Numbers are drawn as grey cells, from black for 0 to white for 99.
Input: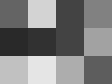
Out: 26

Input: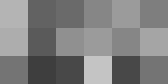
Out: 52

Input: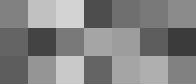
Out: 36

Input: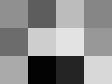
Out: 88

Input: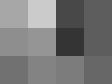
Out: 20

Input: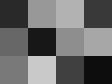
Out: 55
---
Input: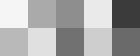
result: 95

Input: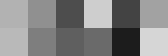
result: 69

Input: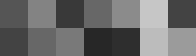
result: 33

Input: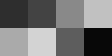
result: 18

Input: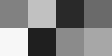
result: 50

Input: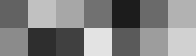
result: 38
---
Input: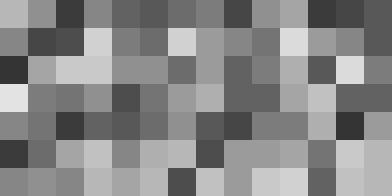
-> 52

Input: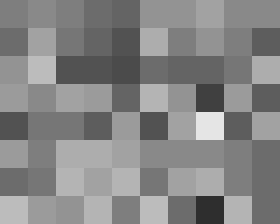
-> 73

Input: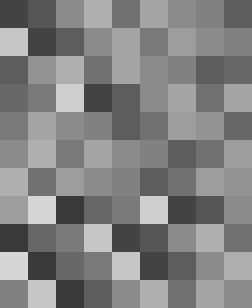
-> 50

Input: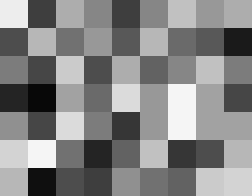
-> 71

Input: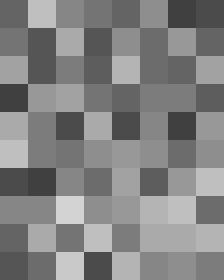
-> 33

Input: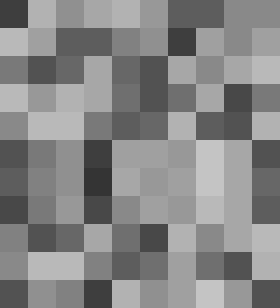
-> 32

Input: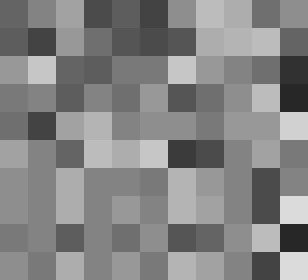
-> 55

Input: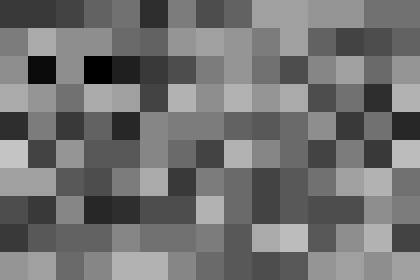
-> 58

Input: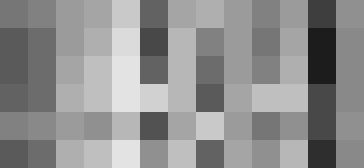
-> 35
